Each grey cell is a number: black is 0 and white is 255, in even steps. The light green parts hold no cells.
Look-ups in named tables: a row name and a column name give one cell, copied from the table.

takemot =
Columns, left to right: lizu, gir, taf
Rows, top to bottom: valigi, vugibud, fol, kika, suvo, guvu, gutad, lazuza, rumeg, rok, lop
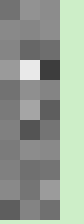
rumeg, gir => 112
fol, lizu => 133
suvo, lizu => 114
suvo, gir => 143
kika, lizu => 154
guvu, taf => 94
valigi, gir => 146
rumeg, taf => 116
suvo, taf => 132
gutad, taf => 116
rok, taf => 155
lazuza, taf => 137

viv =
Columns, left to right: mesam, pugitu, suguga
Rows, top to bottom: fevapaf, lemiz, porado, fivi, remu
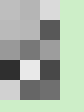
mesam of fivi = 47
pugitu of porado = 120
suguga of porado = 157
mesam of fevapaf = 190
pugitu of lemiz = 183
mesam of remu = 209
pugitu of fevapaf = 181
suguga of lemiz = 88
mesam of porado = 153
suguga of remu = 111
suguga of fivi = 72
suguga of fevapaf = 218
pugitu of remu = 102
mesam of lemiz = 186
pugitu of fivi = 233
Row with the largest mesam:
remu

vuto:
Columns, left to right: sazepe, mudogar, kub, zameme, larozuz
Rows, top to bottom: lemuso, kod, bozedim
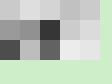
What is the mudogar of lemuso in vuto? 222
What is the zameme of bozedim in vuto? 236
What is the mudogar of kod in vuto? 145
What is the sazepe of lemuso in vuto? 202
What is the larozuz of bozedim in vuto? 230
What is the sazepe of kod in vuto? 154
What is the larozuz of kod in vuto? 219
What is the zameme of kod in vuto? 204

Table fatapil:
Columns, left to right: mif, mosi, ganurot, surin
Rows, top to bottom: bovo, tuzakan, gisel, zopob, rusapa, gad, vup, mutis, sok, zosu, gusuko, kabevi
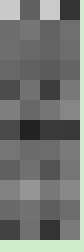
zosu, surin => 136
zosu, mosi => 149
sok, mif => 96
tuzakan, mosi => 117
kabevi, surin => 122
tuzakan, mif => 109
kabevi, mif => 67
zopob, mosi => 97
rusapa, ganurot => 61
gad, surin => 134
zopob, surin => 101
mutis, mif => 118
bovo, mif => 201
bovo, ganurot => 202
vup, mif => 74
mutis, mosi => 107
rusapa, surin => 120
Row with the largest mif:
bovo

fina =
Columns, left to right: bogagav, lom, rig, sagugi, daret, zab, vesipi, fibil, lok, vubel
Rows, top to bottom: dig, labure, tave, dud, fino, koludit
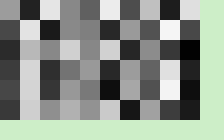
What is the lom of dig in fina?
34
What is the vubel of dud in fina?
33
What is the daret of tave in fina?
135
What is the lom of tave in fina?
184
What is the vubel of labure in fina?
72
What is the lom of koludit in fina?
207
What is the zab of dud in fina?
40
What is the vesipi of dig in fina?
77
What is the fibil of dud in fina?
99
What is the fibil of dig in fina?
192
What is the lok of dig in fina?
29
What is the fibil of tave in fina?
140
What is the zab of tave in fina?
209
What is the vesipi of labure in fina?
154
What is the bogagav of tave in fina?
43
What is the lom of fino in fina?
212
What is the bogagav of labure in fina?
72
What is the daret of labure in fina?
127

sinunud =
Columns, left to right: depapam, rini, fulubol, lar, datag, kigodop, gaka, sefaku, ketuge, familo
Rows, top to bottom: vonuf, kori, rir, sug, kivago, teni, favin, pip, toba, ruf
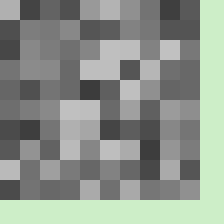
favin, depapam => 75
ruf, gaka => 169
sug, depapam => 116
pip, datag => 134
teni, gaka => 160
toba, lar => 122
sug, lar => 105
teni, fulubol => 137
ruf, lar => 107
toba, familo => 85
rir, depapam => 71
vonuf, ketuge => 63
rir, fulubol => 124
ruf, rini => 115
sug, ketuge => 111
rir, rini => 136

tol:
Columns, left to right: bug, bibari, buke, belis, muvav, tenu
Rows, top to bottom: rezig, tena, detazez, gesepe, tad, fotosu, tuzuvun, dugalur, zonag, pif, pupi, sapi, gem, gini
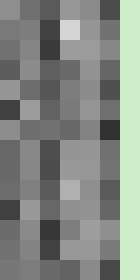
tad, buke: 86
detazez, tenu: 135
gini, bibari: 124
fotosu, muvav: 149
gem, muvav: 152
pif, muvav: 143
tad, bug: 149
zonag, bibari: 135
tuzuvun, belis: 104
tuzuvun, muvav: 131
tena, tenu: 114
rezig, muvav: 139
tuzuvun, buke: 114
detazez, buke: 58
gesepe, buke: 95

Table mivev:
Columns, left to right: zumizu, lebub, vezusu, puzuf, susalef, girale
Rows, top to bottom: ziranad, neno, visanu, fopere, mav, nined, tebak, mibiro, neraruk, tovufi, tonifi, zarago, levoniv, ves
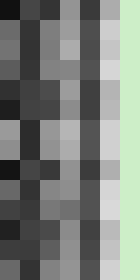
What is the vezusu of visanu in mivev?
124
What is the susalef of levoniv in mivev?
71
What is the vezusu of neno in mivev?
126
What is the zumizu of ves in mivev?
105
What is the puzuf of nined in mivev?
140
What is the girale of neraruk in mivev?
175
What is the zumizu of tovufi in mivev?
104
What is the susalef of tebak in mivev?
84
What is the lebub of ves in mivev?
51
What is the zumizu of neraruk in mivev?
20
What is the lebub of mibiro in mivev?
45
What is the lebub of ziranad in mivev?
70
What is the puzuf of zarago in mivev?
139
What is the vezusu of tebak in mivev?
151
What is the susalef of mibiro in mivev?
83
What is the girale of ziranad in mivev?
172
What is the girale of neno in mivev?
205
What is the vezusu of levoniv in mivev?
94
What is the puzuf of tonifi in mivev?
112
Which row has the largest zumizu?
tebak

